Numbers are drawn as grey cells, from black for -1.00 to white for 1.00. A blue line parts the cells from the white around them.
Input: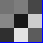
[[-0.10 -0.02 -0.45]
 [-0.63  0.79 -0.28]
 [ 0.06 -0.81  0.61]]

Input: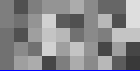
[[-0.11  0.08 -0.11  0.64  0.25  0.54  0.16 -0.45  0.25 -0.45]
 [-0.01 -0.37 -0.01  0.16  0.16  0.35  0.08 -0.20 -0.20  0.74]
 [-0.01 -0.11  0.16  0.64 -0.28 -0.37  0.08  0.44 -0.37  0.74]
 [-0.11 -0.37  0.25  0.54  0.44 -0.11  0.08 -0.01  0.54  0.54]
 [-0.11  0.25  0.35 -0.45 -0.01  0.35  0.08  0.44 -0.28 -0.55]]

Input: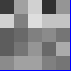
[[-0.27 -0.18  0.00  0.09 -0.08]
 [-0.27 -0.08  0.17 -0.18  0.34]
 [ 0.09  0.26  0.26  0.00 -0.08]
 [-0.54  0.26  0.64 -0.62  0.17]
 [ 0.64  0.00  0.74  0.54  0.54]]

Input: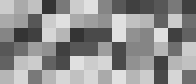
[[ 0.04 -0.59 -0.50  0.68  0.43 -0.59 -0.42 -0.42  0.76  0.14  0.04  0.76
  -0.50 -0.23]
 [ 0.33  0.24 -0.32  0.60  0.76  0.33  0.24  0.14  0.76  0.51  0.43 -0.23
   0.60 -0.14]
 [ 0.43  0.68 -0.05  0.43  0.68  0.51  0.68  0.33  0.76  0.43  0.60 -0.42
   0.68 -0.14]
 [-0.32 -0.14  0.24  0.14 -0.50 -0.32 -0.32  0.24 -0.42  0.04  0.04  0.43
  -0.14  0.60]
 [ 0.60  0.33  0.51 -0.59 -0.05  0.60  0.76  0.04 -0.32 -0.50 -0.42 -0.32
  -0.05 -0.50]
 [-0.23  0.51  0.60 -0.23 -0.42  0.76  0.60  0.68 -0.42  0.14  0.24 -0.50
   0.43  0.51]]

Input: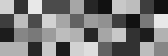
[[ 0.40  0.40 -0.70  0.57 -0.78  0.65  0.74 -0.23 -0.61 -0.61  0.48  0.05]
 [-0.51  0.48 -0.41  0.65  0.30 -0.23  0.22  0.14 -0.51 -0.87 -0.05  0.82]
 [-0.78  0.05 -0.05  0.22  0.48  0.40 -0.70  0.30  0.57 -0.61 -0.78  0.40]
 [ 0.65 -0.61  0.82 -0.41 -0.41  0.30 -0.70 -0.87  0.57  0.48 -0.51 -0.87]]

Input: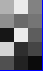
[[-0.37 -0.73 -0.91]
 [ 0.66 -0.64 -0.46]
 [-0.83  0.84 -0.27]
 [ 0.12 -0.17 -0.08]
 [ 0.39  0.84  0.02]]
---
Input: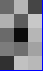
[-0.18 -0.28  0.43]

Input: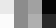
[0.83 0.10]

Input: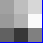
[0.26 0.40 0.00]

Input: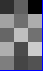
[-0.63 -0.13 -0.11]

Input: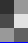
[-0.62  0.77]

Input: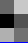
[-0.19 -0.36]
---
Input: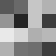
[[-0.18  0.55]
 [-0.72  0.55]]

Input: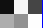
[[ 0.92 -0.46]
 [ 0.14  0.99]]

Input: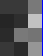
[[-0.55 -0.05]
 [-0.64  0.52]]

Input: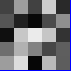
[[ 0.24 -0.49]
 [-0.75 -0.94]]

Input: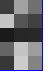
[[ 0.27 -0.12]
 [-0.33 -0.49]]

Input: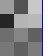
[[-0.36  0.57]
 [ 0.41  0.45]]
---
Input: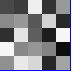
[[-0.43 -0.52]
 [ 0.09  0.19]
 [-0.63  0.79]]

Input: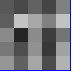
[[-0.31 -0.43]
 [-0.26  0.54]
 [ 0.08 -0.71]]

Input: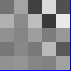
[[-0.10  0.28]
 [ 0.39  0.09]
 [ 0.14  0.04]]

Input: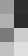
[[ 0.23 -0.62]
 [ 0.39 -0.66]
 [-0.04  0.60]]

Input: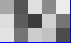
[[ 0.32 -0.34]
 [ 0.73 -0.27]
 [ 0.78 -0.08]]

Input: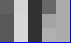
[[-0.24  0.68]
 [-0.31  0.70]
 [-0.31  0.70]]

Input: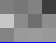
[[-0.01 -0.07]
 [ 0.56  0.09]
 [ 0.03  0.21]]

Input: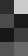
[[-0.65  0.59]
 [-0.40 -0.80]
 [-0.82 -0.51]]

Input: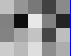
[[ 0.51  0.17]
 [ 0.01 -0.89]
 [ 0.03  0.32]]
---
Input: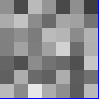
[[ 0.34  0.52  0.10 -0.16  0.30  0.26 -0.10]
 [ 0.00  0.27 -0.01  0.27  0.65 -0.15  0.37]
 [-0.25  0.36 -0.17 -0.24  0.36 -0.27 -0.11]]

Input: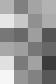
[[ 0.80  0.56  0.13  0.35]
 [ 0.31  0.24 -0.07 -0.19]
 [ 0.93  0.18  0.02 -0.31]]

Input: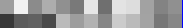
[[-0.56 -0.28 -0.24 -0.42  0.47  0.23  0.40  0.05  0.59  0.47  0.28 -0.07
   0.06]]

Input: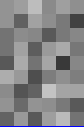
[[ 0.15 -0.24  0.27  0.11 -0.05 -0.49]
 [-0.10  0.27 -0.27  0.21  0.33 -0.07]
 [ 0.36  0.20 -0.39 -0.02  0.12 -0.01]
 [ 0.15 -0.17  0.15  0.11 -0.05 -0.30]]

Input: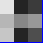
[[0.43 0.06 0.19]]

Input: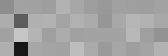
[[ 0.36 -0.27  0.38  0.40  0.29  0.39  0.34  0.18  0.32  0.42  0.40  0.32]
 [ 0.37 -0.82  0.31  0.29  0.27  0.48  0.33  0.21  0.30  0.24  0.29  0.40]]

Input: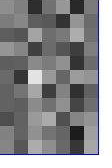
[[-0.03  0.06 -0.27 -0.31 -0.60  0.16 -0.16]
 [ 0.17  0.04 -0.50 -0.16 -0.33 -0.51 -0.01]
 [-0.17 -0.58  0.78  0.20 -0.20  0.22  0.16]
 [-0.23 -0.26  0.09 -0.11  0.13 -0.46 -0.14]
 [ 0.02 -0.22  0.14 -0.10 -0.21 -0.78  0.25]]

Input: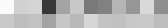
[[0.58 0.48 0.52 0.28 0.55 0.45 0.68 0.53 0.51 0.57 0.58 0.48]]
